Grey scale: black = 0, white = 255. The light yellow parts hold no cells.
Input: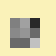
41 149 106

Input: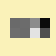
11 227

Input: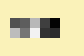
4 50

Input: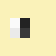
35 234

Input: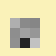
134 161 144

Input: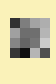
174 111 101  54

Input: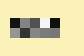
16 123
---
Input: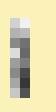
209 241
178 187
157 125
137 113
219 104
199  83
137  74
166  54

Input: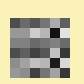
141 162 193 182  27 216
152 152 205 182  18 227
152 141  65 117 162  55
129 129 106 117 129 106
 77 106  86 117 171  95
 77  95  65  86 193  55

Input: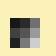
 33 121 206
 65  85 154
 23  42 112

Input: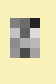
140 172 184
128 108  35
195  97 219
149  76 161

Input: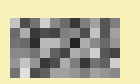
115 224  77  96 161 161 149 126 161 149 137
149 195 149  56  77 173 126  56 115  96 206
106 173  56  77  68 126 137  77 195  86 161
137 137 115 173  96  68 173 149 206  86  68
115 106  46 185 185 137  36 173 137 106 149
195  77 115 206 137 106  56 126 161  86 126

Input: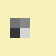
 54 213
115 135
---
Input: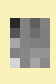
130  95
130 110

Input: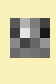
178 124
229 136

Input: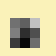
 96 192
 46  79

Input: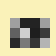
 35  35
207  30

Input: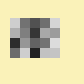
114  81
127  54

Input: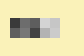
109  94
119  67
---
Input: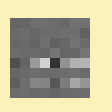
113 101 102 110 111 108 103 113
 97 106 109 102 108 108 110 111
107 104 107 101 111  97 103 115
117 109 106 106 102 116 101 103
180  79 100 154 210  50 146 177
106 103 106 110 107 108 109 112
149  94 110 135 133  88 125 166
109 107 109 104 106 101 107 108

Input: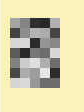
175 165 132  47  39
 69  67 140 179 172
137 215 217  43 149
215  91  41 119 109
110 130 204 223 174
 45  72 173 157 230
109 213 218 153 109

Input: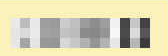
 67 233 188 233 158 154 204 192 155 141 158 241  70 199
 86 229 218 234 162 158 194 188 139 135 149 246  75 218
 59 231 165 228 152 150 214 200 177 148 178 231  67 183

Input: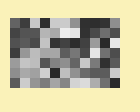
142  99  61 200  46 203 203 145  48  46  51
 78  68  84  85 181 168 238 229  50  74 110
230  81  90  74 195  51  66  45  65 155  41
 77  60 151 188 166 166  93 119  73 229 113
 90 155 196 189  85 130 143 101 200 122  48
201 142 169 161 208  40 190 145 107  90  92
 42  91 204 148 124 165 133 211 219 173 112

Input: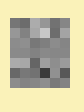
134 118 108 172 150 114
164 151 130 167 200 109
133 140 143 120 127 140
135 138 137 130 137 135
155 171 167 101 158 142
 88 104 120 114  58 145
131 140 131 134 142 121

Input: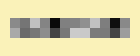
137 138 117 192 132  10 128 131 144 193 126  15
157 169 106 119 141  68 120 203 201 123 122  69

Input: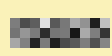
192 125  77  94 224  89 120 171 146  31
 53 116 150 123  45 118 121  22 170 126
133 167 129  35 123  31  75  89 126  80

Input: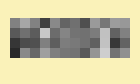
152 129 167 130  64 137 100 112  79 154 119 156
129  89 112  92 200 108 133 115 113 124 193  98
 99  54  76  80 128  94 125 121 113  96 194  56
144  41 137 103 159 127 118 115  89 148 206 115

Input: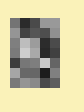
153 116  43  74 152
144 149  67  85  78
 75 127 189 156  44
 64 122 205 169  40
101  61 119 126 200
128 166 104 103  28
 94 121 148 137  74
